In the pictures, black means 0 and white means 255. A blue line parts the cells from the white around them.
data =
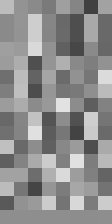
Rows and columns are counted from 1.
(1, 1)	188
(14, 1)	188
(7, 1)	126
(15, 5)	116
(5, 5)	176
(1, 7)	64
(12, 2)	131
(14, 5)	124
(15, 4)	204
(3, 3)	206
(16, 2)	142
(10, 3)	224
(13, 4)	176
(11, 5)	136
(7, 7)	143
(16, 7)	141
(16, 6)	141
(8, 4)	153
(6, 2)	188
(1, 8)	162
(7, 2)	191
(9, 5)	141
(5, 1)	156
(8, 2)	172
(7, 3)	77
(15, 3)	154
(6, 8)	219
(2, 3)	206
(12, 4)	204
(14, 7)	157
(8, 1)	156
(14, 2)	118

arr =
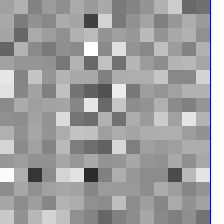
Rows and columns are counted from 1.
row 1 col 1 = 161
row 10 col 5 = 172
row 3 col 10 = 152
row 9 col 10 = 172
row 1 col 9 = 122
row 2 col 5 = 171
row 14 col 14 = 134
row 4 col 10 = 147
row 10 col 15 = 146
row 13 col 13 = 75
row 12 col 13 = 168
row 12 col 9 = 150
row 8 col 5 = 165
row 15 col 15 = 161
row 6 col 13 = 136
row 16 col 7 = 132
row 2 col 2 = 124
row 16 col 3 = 183
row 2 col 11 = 164
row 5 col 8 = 193
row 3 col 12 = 148
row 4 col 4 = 122
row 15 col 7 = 144
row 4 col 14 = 131
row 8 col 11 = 147
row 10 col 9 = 172
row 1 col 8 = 169
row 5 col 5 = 119
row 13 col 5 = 212
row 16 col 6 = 144
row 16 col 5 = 192
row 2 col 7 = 65
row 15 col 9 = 190
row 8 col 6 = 135
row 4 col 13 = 156
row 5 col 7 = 104
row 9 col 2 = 141
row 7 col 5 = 192
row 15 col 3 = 158
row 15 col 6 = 172

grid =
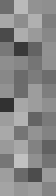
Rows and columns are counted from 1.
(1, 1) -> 109
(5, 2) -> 135
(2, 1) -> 168
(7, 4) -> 126
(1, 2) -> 186
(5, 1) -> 142
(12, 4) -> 115
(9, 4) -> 122
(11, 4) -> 97
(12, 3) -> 144
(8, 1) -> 49
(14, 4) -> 133
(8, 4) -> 144
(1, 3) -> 146
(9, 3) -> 100
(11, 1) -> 154
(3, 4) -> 136
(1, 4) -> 143

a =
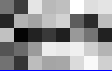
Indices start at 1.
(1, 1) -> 117
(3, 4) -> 57
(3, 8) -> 33
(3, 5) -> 31
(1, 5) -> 191
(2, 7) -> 43
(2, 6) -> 93
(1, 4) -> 185
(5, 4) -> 165
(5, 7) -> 249
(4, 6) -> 240
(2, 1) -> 36
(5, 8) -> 208
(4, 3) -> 155

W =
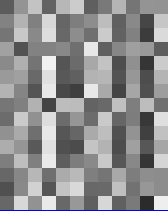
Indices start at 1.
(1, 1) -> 92
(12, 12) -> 213
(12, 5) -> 94
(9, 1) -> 108
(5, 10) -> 144
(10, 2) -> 170
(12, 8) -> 201
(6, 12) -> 180
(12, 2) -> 190
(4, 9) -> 135
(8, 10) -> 126
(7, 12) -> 157
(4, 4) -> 130
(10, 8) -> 190
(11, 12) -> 166
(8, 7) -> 99
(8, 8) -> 105
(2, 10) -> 137
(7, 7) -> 232
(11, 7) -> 196
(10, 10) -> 147
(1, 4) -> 99
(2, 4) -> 216
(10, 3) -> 111
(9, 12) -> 223
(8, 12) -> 112
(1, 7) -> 95
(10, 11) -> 64
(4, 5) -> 136
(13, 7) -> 127
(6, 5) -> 88
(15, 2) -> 216
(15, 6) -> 152
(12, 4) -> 233

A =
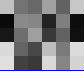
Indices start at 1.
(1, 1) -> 193
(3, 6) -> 16
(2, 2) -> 138
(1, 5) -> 98
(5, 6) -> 211
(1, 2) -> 115
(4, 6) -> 219
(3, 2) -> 110
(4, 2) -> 100

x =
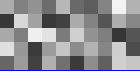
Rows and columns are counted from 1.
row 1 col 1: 172
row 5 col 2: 155
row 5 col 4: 176
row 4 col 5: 197
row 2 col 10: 135
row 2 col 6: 171
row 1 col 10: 178
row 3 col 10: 86
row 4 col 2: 152
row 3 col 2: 126
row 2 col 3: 163
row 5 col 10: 198
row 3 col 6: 208
